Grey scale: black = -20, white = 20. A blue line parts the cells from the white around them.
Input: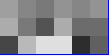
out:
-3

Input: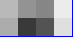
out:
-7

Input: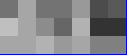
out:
-12

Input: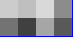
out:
6

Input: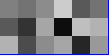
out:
10

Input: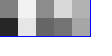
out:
-2

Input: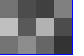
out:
8

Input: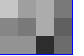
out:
7
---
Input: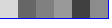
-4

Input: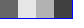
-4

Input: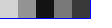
-11

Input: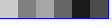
-8

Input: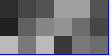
-13

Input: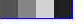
-7
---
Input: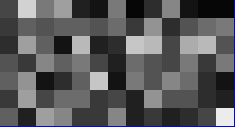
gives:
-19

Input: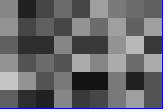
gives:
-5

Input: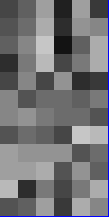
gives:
-11

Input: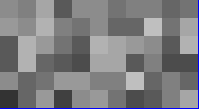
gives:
-2

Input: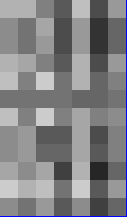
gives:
4

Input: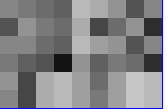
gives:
1

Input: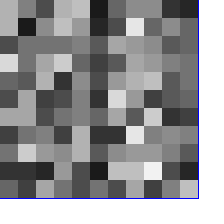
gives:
-14

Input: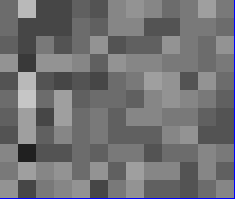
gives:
-1
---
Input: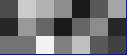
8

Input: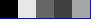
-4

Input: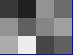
3

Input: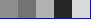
8

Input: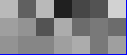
9

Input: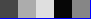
15
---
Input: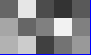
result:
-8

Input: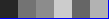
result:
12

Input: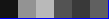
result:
-7

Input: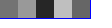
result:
-14

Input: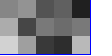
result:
-7

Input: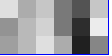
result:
-1
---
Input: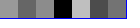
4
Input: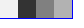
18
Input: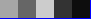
6
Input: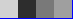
13
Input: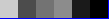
12
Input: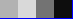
8
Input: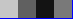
11
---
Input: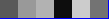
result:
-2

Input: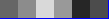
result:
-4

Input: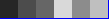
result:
-4

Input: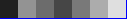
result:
-3

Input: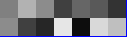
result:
-12

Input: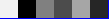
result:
-8

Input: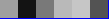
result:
-1

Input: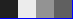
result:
3
